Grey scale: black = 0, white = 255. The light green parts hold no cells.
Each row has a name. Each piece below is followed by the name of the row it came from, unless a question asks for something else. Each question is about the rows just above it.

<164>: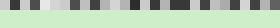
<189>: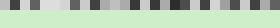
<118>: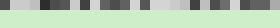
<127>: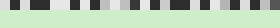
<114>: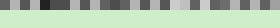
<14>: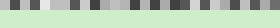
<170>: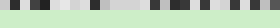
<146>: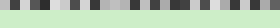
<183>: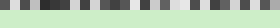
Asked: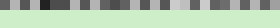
<114>
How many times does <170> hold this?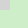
5
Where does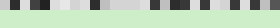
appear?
<170>

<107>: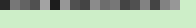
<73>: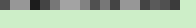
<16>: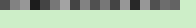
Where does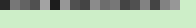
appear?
<107>
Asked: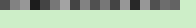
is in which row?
<16>
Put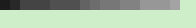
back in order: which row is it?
<16>

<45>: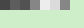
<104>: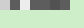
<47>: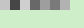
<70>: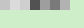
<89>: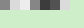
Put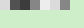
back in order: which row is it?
<89>
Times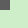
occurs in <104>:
4
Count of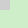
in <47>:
1
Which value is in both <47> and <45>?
[70]

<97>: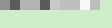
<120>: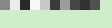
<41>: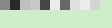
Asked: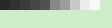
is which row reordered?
<120>
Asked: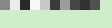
<120>
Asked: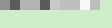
<97>
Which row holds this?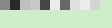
<41>
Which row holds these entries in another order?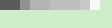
<97>

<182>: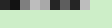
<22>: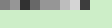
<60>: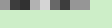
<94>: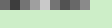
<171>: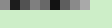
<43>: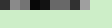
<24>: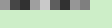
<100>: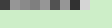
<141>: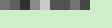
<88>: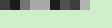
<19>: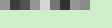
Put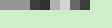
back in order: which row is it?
<60>
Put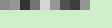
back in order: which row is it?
<19>
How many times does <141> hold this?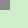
1
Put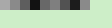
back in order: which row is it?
<171>

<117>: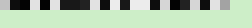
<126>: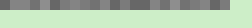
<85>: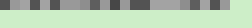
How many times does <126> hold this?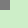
5
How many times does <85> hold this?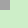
6

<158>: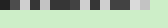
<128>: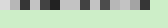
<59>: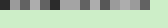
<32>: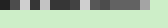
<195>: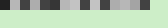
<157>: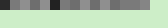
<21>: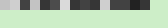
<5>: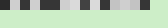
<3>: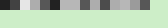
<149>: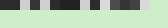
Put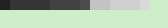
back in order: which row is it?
<158>
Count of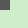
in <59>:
1
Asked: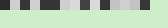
<5>
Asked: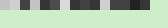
<21>

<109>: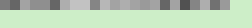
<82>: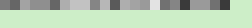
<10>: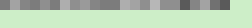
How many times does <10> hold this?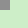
5
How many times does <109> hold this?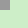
2
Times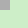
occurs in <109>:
3

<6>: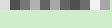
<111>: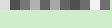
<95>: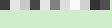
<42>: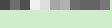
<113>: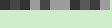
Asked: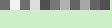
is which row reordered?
<111>
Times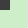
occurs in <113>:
1

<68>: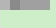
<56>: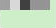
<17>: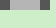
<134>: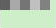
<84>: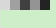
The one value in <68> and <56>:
[160]
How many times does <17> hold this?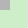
3
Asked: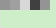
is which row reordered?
<56>
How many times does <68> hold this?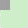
3

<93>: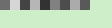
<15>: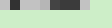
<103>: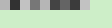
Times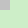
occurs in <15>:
4
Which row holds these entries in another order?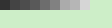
<93>

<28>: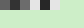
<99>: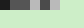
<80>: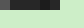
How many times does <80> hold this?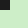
1
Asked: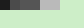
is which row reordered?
<99>
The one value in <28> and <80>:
[39]
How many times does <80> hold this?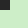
4
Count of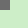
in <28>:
1
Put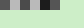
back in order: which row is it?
<99>

